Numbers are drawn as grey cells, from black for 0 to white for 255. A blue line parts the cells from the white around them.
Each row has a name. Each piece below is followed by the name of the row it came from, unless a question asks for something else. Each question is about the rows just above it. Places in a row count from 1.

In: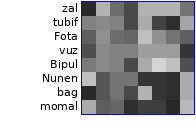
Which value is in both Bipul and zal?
[73]
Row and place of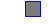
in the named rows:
Bipul, 1
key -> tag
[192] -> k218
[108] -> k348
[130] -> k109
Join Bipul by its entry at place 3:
k109
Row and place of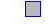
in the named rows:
momal, 8

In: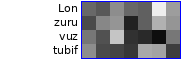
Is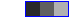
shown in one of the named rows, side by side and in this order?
no
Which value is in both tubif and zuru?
[74]
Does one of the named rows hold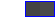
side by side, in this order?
no

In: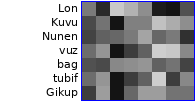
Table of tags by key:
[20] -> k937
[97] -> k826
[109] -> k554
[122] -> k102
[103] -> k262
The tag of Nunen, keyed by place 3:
k262
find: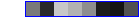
Lon
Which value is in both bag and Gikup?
[115]
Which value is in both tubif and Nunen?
[97]
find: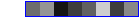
tubif

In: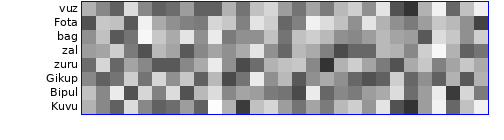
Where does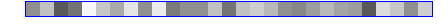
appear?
bag
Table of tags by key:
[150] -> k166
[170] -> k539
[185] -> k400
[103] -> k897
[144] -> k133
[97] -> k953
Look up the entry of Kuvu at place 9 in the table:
k953
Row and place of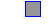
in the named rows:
Kuvu, 21
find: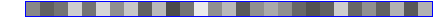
Gikup

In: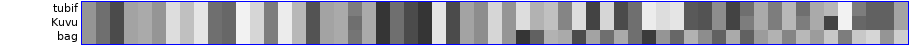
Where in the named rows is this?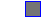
bag, 20
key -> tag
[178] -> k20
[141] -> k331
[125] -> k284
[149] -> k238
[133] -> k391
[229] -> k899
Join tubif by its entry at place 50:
k284

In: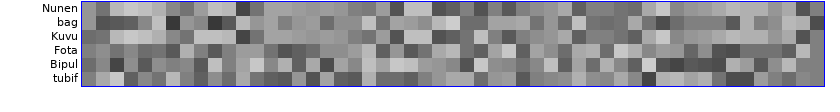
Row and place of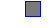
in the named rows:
Nunen, 21
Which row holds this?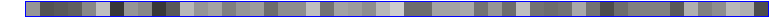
bag
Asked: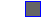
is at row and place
Fota, 44
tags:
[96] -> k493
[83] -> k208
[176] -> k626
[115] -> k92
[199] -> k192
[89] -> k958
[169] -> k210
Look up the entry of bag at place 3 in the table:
k958
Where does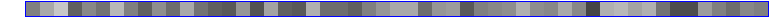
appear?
tubif

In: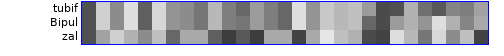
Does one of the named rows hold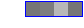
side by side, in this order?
no
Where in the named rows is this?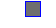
tubif, 25
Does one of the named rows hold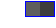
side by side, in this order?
yes
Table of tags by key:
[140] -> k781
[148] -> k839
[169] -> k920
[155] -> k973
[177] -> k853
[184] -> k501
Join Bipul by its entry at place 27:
k853
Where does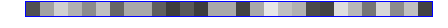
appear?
zal
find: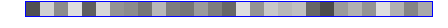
Bipul

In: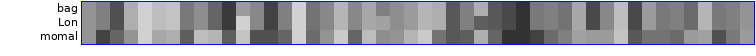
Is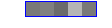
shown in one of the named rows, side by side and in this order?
yes
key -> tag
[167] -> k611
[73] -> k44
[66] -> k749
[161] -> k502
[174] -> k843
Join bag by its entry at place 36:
k611
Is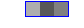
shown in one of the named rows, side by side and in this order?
yes
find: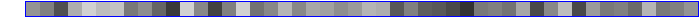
Lon

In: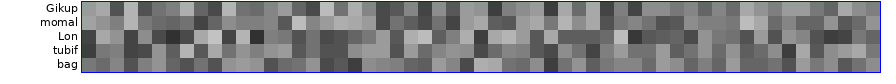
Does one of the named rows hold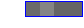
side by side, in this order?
yes
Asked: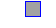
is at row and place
momal, 1

